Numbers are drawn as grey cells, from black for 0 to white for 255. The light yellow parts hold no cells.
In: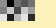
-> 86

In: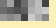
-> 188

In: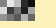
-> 43

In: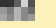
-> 210

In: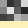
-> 77

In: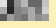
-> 103

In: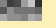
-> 198

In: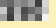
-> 62
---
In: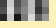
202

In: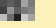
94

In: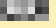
193

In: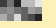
114

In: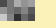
119

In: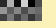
177

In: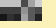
194
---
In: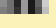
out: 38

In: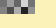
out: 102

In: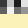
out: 29

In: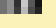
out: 48

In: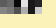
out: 9

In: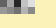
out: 39

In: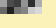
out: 61

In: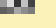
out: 53

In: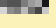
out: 83

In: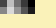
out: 111
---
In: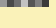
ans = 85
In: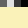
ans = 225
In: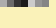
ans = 203
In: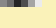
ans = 78
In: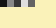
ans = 55
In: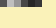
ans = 71
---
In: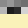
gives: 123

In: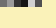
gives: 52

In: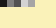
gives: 82

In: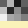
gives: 26

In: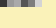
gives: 170

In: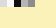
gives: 16
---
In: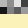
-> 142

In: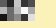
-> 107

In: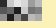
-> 103

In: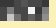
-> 126

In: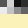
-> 210

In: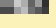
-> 128

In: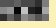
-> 152
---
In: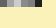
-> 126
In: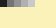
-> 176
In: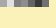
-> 57
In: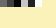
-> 33
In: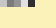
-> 225
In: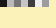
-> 239
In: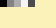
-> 245
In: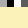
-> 250
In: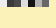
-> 179
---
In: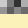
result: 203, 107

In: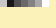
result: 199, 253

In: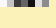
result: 249, 140

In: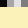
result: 9, 125

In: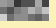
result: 154, 125

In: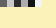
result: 98, 244

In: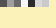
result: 82, 202

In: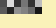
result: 79, 22
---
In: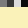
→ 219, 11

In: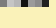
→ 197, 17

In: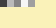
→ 246, 63

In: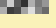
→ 220, 49

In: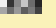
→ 240, 38

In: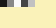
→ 250, 23

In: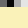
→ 229, 7
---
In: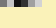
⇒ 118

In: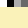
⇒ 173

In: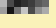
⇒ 48

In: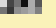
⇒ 70

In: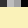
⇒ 161

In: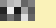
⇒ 62

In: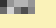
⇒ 108
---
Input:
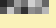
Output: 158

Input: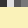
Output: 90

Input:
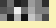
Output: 30

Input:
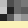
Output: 105

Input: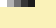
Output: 111

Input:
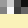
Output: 71

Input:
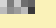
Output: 199

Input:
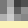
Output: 63
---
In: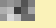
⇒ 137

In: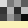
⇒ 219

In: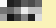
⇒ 250

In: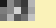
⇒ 26

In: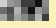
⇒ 207

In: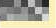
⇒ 83

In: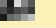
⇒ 120

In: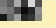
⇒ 117

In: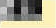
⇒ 156

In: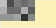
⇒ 191
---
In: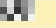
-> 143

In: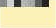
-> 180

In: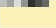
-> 146

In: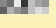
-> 54

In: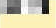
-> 234

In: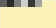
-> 207

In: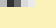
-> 218

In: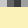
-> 159
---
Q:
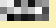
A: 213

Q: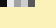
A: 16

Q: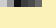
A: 206

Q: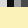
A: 218

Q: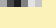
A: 170

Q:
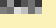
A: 125
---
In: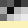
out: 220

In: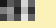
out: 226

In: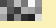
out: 33

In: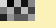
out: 93

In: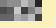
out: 187

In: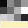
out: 126

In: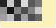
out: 78

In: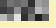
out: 31

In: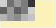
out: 179
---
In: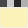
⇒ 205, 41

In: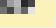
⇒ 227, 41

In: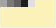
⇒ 223, 30

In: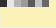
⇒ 231, 47

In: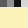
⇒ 213, 21

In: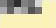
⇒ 212, 46

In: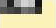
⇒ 210, 20

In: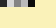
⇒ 215, 11

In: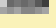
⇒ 205, 61
